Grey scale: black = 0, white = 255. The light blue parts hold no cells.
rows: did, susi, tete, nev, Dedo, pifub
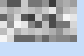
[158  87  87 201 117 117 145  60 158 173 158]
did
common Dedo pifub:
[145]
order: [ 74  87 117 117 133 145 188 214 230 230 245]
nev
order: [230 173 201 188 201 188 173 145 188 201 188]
Dedo
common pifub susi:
[145]
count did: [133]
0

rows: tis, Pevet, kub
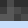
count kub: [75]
1
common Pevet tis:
[75]
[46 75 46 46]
tis
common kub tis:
[75]
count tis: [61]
0
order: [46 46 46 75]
tis

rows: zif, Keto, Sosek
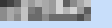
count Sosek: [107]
6
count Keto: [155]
3

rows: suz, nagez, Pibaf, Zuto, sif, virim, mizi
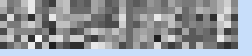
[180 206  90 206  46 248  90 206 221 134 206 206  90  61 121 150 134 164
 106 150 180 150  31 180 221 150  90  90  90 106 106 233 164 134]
virim
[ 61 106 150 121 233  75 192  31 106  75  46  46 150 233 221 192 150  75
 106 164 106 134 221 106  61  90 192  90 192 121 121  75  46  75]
mizi
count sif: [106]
4

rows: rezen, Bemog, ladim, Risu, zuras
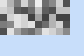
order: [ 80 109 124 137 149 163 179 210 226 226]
zuras
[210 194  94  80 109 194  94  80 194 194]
Bemog
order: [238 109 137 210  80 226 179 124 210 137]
rezen
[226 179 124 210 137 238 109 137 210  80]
rezen
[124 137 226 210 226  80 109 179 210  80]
Risu

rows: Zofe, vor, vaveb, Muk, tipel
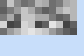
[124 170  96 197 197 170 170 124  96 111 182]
vaveb
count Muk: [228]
1
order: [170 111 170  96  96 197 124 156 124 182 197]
vor

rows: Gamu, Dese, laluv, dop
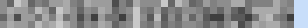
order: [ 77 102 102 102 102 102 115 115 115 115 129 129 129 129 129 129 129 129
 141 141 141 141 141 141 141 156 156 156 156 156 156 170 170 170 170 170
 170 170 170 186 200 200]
dop
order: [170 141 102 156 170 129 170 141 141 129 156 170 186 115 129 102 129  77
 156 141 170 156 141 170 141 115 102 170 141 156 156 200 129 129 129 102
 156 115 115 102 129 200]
Gamu
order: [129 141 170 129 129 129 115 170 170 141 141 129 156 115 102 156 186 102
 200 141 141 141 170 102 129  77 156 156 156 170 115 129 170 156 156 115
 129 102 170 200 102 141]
Gamu
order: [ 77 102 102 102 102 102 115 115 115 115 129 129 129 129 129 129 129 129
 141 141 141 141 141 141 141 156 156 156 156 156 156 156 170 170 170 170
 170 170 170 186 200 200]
Gamu
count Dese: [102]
7
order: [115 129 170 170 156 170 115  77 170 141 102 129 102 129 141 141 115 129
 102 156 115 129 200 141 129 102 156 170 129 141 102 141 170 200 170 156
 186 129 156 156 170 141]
dop

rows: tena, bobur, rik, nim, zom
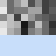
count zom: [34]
1
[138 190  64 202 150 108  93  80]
rik
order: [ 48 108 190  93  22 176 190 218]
nim
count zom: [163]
0
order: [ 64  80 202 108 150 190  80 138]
tena

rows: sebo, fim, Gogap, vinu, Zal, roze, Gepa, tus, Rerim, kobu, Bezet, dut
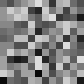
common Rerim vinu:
[94]
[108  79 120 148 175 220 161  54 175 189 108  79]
sebo
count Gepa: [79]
4

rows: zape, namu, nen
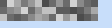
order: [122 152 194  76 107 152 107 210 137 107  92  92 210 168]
zape
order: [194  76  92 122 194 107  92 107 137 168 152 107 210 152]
nen
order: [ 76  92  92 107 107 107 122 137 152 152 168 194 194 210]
nen

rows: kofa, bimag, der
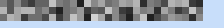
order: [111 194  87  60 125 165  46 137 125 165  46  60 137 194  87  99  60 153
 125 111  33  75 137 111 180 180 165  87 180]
bimag
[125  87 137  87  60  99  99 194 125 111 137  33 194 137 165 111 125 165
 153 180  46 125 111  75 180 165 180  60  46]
kofa
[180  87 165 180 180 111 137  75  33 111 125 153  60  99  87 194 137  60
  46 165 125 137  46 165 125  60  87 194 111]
bimag
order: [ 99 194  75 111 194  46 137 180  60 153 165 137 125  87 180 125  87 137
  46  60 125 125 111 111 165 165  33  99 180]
kofa
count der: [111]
5

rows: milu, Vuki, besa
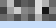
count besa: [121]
2
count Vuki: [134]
2
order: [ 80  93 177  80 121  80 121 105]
besa

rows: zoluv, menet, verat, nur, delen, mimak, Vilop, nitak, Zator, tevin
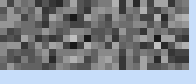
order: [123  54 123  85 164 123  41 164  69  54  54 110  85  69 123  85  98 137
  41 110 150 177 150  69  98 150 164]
Zator
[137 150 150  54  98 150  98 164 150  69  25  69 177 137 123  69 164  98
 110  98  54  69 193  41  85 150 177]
Vilop
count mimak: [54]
4
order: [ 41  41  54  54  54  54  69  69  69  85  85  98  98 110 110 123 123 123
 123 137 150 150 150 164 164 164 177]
zoluv
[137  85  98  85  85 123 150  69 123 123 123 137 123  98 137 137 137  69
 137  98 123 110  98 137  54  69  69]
nitak
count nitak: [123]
6

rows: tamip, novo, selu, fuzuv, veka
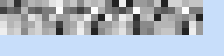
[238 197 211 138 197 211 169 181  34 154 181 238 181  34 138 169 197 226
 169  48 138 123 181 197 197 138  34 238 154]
veka
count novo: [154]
0
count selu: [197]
4
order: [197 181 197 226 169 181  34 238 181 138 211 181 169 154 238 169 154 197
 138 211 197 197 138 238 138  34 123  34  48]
veka
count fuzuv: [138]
3
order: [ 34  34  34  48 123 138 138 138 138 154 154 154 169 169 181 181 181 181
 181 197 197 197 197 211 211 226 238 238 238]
selu
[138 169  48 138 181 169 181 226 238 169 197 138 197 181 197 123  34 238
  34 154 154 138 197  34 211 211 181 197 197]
tamip

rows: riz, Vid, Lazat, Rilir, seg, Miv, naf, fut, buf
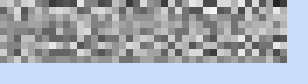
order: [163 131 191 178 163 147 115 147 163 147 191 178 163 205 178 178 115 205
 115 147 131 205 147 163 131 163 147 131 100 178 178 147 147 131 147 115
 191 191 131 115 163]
Lazat
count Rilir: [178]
11

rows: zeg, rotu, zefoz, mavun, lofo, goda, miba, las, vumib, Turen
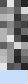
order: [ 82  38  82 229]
zeg
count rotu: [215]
1
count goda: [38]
1
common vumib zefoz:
[191]
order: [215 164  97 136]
miba
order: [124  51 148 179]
las

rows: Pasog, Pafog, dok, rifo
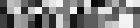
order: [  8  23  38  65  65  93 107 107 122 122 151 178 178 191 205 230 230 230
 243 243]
Pasog
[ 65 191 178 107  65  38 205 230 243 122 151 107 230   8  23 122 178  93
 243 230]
Pasog

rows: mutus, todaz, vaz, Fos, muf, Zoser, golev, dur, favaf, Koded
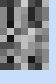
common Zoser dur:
[123]
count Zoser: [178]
3

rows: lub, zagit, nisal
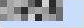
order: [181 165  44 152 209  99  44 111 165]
lub
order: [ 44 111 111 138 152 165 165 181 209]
nisal
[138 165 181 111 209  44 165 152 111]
nisal

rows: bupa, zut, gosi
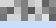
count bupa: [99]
1
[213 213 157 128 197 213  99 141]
bupa
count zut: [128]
2
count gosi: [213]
3
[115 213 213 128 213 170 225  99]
gosi

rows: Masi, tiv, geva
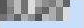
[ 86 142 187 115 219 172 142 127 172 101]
Masi
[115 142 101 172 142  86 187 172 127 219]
geva
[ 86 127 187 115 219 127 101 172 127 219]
tiv

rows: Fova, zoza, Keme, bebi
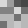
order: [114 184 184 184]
Keme
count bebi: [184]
2
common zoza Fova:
[216]
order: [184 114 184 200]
bebi

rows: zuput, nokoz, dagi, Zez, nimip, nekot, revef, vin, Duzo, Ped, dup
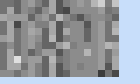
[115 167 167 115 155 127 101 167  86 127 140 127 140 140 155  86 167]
Ped
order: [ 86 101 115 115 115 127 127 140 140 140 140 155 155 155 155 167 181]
vin
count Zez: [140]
4
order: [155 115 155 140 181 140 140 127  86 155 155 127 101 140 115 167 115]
vin

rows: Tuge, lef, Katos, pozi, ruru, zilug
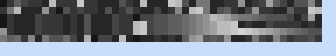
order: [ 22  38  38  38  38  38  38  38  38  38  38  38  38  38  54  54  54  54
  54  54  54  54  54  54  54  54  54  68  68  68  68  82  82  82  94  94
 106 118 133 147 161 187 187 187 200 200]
pozi
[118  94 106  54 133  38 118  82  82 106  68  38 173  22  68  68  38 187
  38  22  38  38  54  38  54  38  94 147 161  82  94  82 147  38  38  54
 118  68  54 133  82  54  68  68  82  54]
zilug
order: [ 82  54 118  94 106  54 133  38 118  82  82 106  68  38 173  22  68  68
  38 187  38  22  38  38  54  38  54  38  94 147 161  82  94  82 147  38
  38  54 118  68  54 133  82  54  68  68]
zilug
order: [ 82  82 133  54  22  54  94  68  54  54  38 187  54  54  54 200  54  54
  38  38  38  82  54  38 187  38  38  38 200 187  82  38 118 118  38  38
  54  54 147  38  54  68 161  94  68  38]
Tuge
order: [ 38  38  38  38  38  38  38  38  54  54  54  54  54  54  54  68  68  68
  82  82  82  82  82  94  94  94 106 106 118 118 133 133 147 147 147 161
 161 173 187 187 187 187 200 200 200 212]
ruru
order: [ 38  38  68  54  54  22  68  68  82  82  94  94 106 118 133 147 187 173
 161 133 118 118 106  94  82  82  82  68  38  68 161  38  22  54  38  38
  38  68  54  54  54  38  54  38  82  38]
Katos

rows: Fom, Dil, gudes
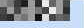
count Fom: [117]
1
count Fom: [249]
0
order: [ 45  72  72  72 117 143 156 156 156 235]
Dil
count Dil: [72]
3
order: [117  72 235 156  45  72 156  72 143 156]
Dil
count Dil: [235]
1
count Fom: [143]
1

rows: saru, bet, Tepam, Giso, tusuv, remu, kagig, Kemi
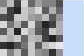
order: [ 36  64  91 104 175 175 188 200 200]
remu
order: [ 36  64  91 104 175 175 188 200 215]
bet
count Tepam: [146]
2

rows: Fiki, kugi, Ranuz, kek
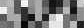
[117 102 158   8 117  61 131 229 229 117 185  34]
kek
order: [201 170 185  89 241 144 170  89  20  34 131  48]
Fiki
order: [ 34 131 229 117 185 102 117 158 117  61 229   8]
kek
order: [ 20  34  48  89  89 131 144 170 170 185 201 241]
Fiki
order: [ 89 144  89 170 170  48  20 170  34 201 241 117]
Ranuz
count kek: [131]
1

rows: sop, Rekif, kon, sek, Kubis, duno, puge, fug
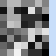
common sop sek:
[184]
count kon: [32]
0
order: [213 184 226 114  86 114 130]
Kubis
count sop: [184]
3

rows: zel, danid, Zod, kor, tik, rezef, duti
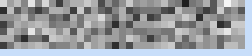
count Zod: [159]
6
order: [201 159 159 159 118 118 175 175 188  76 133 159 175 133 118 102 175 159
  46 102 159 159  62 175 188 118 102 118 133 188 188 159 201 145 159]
duti
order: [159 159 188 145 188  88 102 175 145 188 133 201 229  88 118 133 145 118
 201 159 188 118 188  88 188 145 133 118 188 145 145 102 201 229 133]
tik
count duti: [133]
3

